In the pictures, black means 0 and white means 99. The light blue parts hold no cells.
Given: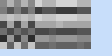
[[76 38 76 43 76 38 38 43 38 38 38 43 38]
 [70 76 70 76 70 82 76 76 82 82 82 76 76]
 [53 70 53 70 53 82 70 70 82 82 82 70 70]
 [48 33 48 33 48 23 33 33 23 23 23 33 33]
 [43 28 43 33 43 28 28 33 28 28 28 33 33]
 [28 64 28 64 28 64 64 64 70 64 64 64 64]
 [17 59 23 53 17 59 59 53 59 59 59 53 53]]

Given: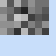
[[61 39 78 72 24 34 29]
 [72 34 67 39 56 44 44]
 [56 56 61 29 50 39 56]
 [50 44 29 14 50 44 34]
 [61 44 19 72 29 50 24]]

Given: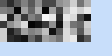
[[22 56 68 85  2  7 22 56  7 80 45 40 80]
 [85 12 62 22 50 40 96 90 17 90 85 28  7]
 [34 17 34 50 34 56 28 28 56 62 80 45 68]
 [80 12 28 62 50 56 74  7 34 85 68 34 74]
 [80 17 12  7 40 22 62 56 45 85 90 17 34]
 [50 45  2 62 40 68  2 62 28 74 90 80 90]]

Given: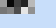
[[46 51 30 89 56]
 [61  3 25 14 72]]

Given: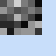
[[31 53 81 48 37  4]
 [25 31 69 42 25  4]
 [64  9 53 58 58 20]
 [58 42 31 37 48 37]
 [15 15 25  4 58 69]]

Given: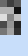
[[86 52 75]
 [41 24 35]
 [46 63 19]
 [29 58 13]
 [69 69  7]]
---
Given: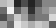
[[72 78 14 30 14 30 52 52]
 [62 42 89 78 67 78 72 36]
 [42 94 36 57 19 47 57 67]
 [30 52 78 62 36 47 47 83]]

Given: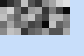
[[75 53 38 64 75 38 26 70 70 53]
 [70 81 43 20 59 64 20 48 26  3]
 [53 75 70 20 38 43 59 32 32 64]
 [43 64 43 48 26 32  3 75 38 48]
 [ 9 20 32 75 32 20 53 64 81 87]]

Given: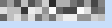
[[86 74 74 21 92 86 57 98 39 27 27 98 86 39 45]
 [45 62 33 74 33 51 80 16 68 68 45 33 62 27 51]
 [39 74 86 62 86 45 68 45 80 92 92 57 57 80 74]]

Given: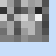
[[83 37 71 83 60 93 31]
 [77 60 37 71 60 65 31]
 [55 65 37 71 71 49 26]
 [49 49 43 55 49 49 43]
 [43 65 31 60 71 49 31]
 [20 65 26 37 55 14 43]]

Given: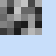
[[61 34 66 76 28 66]
 [50 45 16 10 61 10]
 [45 16 76 40 40 16]
 [40 55 66 50 61 28]
 [22 34 10 50 71 61]]

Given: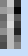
[[61 67  2]
 [56 73 13]
 [51 79 18]
 [46 85 23]
 [40 79 34]
 [34 73 40]
 [29 73 51]]

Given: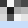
[[84 33 95 89]
 [78 10 66 72]
 [22 95 39 28]]

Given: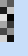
[[87  1]
 [82  6]
 [65 22]
 [60 34]
 [28 55]
 [11 76]]
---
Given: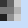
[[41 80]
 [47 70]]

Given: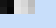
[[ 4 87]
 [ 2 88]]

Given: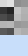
[[87 55]
 [14 76]]

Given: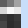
[[47 63]
 [96 90]]

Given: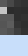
[[28 21]
 [17 18]]

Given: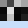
[[26 76]
 [87  3]]

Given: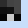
[[26 27]
 [ 7 27]]

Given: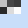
[[27 23]
 [85 98]]
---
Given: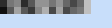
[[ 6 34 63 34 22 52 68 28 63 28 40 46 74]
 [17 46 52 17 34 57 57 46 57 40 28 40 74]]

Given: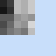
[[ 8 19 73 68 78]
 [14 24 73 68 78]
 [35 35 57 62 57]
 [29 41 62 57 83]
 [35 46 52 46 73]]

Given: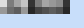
[[59 42 36 59 15 26 31 36 31 15]
 [86 48 64 76 20 48 64 59 54 20]]

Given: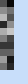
[[32  3]
 [61  9]
 [44 15]
 [21 21]
 [49 27]
 [72 32]
 [38 38]
 [55 44]
 [15 55]
 [67 77]]

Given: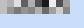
[[74 57 47 57 52 68 42 62 80 52]
 [74 68 86 37 68 31 10 92 31 62]]

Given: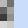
[[72 44]
 [23 56]
 [39 62]
 [83 78]]
